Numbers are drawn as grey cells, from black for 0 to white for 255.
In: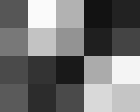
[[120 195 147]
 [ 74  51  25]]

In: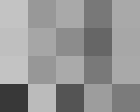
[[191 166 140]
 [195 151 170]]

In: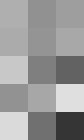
[[171 148 168]
 [200 127  98]]

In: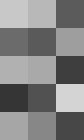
[[107  90 158]
 [177 169  62]]

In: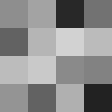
[[ 98 181 210]
 [188 201 138]]

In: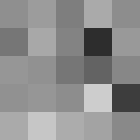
[[118 168 131]
 [150 145 118]]
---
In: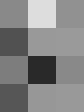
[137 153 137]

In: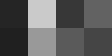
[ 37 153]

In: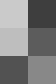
[202  92]

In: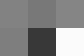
[130  56]

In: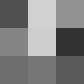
[ 80 206  91]

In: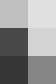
[191 211]
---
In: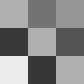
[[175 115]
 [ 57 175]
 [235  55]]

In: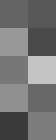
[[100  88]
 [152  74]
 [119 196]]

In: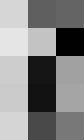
[[214  95]
 [229 195]
 [205  21]]

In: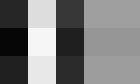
[[ 38 221]
 [  6 246]
 [ 32 232]]

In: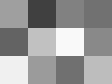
[[159  64]
 [ 99 193]
 [240 155]]

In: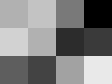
[[177 195]
 [210 177]
 [ 94  67]]
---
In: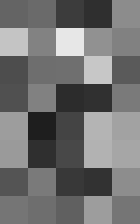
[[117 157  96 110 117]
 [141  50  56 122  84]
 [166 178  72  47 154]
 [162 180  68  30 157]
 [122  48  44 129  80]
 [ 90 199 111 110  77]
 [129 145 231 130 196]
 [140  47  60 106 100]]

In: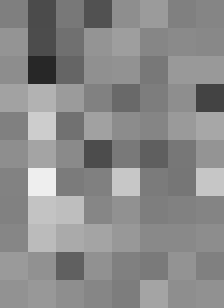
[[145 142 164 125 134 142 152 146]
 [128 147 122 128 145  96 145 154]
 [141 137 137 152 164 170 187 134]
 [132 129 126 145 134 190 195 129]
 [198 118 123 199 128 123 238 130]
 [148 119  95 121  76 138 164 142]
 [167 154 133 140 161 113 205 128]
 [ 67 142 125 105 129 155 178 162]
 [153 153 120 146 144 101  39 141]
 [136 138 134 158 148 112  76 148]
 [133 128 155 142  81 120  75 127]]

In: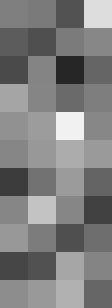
[[102 177 153 141]
 [132 166  81  70]
 [110  79 124 152]
 [ 65 134 195 134]
 [100 155 114  60]
 [154 172 152 134]
 [135 241 156 145]
 [126 106 133 165]
 [101  38 132  74]
 [135 123  79  92]
 [221  82 122 127]]

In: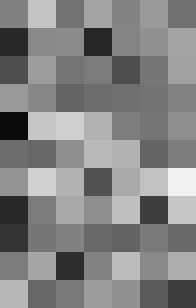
[[ 61  89 145 156 121 102 184]
 [173 136 187 130  45 166 123]
 [105 122  98 104 129 118  51]
 [198  63 192 142 169 124  40]
 [240 193 171  81 178 209 147]
 [123 101 178 185 142 103 108]
 [140 117 125 178 207 198  11]
 [130 115 112 108 100 135 153]
 [161 118  77 123 117 157  77]
 [165 144 132  38 139 136  40]
 [113 154 131 164 115 195 129]]

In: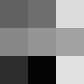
[[225   5  46]
 [161 149 135]
 [219 110  97]]

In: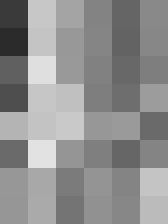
[[187 135 145 116 170 150]
 [196 132 148 123 168 151]
 [132 102 127 149 226 106]
 [106 154 151 201 195 180]
 [156 110 126 192 198  78]
 [126 104 129 153 223  96]
 [135  99 133 152 196  43]
 [137 101 131 164 199  58]]

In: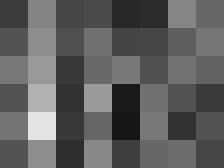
[[ 70 108 103  63 136  46 141  83]
 [ 82  50 120  23 102  57 227 116]
 [ 58  82 113  27 154  51 177  82]
 [ 99 114  81 121 105  57 153 120]
 [118  95  70  68 113  80 142  83]
 [103 133  45  40  75  71 132  60]]
